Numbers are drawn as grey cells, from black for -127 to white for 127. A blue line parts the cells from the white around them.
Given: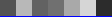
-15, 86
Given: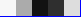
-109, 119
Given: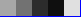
-83, 96
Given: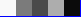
-53, 121
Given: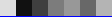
-3, 94
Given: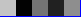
-11, 68
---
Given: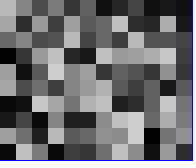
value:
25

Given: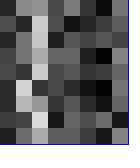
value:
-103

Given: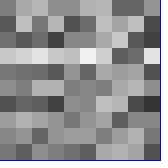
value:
35

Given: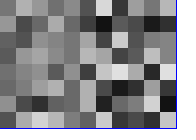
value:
-79

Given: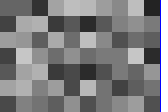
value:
29

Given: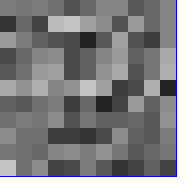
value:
-31

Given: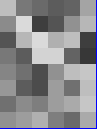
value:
-21
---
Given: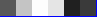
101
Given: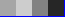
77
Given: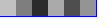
42
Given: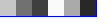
122
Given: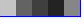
-64
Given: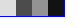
-51
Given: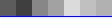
91
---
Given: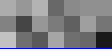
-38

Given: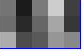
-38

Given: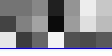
-24

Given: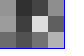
-13

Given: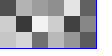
-15

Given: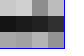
52

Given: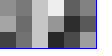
70
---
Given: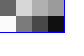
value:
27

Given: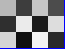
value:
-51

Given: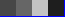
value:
-97

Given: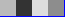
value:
13

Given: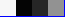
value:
18

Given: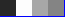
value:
4

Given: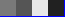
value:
-94
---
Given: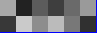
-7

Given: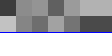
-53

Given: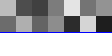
85

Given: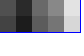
-10

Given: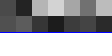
-59

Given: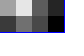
-55

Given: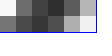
46

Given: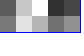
-14

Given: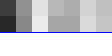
90

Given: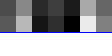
106
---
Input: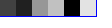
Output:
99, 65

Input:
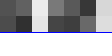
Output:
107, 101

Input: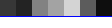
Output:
84, 35

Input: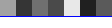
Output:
104, 34

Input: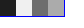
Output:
112, 43

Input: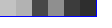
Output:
66, 50

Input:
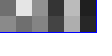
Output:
101, 59

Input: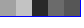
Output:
67, 34

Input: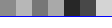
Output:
84, 55
